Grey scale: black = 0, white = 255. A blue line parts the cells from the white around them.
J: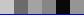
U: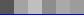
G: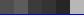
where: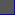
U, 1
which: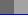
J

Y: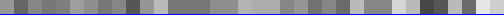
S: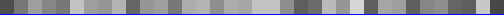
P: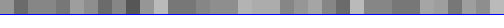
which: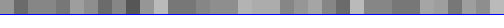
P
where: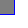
Y, 5
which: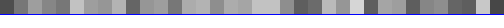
S
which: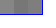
Y
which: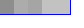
S
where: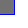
Y, 23

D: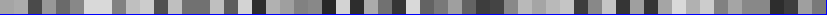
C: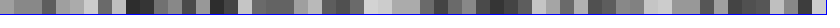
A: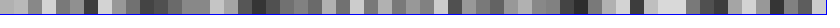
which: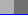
A
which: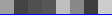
C
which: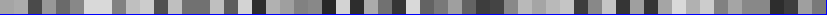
D
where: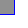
A, 6

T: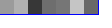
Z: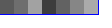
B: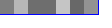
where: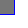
T, 5
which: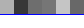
T
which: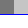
T

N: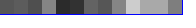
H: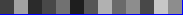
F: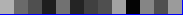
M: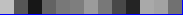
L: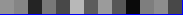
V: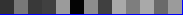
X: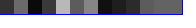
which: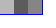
X
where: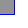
L, 1

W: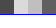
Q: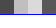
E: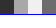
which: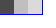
Q
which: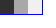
E

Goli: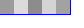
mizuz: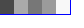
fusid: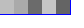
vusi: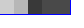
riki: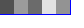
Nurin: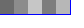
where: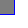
Nurin, 4
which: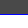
vusi
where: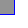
riki, 5
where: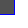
riki, 1

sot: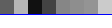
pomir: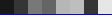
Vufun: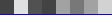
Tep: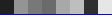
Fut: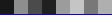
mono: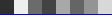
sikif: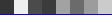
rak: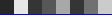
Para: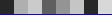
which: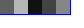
sot
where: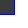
sikif, 4
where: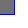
rak, 7
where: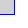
Vufun, 8

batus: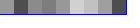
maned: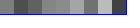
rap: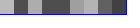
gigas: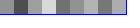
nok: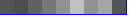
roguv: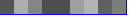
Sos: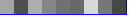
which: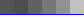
nok
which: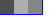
Sos
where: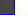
Sos, 9

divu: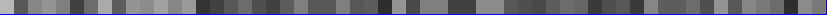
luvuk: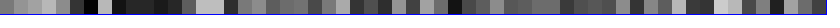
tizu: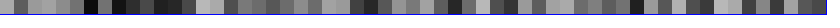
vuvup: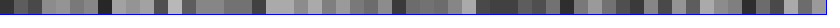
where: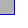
tizu, 49
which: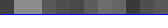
divu
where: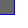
divu, 42

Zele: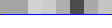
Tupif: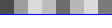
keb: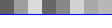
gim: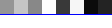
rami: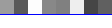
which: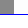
gim
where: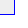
rami, 6
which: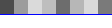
Tupif
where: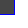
rami, 7
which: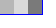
Tupif

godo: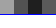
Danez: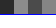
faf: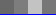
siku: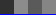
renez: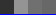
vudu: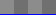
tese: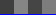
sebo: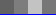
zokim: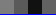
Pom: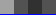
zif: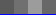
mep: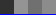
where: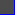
Danez, 3
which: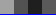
godo
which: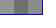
mep
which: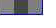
tese

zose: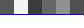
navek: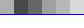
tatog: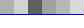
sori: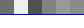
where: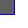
tatog, 3
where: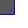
zose, 1
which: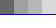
navek

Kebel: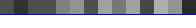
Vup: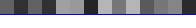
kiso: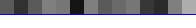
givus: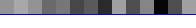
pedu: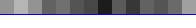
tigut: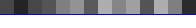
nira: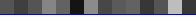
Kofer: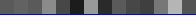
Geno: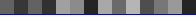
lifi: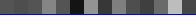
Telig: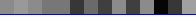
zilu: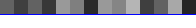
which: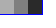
tigut
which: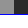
Kebel
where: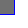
pedu, 5
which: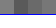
kiso
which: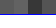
nira

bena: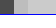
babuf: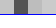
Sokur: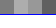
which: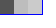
babuf
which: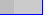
bena
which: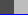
bena
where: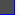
bena, 1

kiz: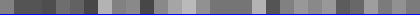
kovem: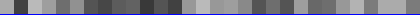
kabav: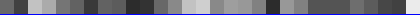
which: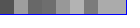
kovem
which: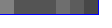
kabav
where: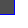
kiz, 4
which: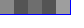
kovem
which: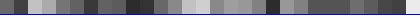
kabav
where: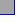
kiz, 13

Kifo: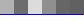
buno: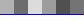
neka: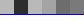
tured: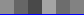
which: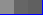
Kifo
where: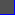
buno, 5

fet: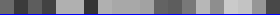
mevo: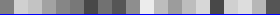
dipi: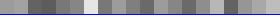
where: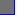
mevo, 8
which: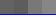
dipi
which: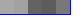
fet

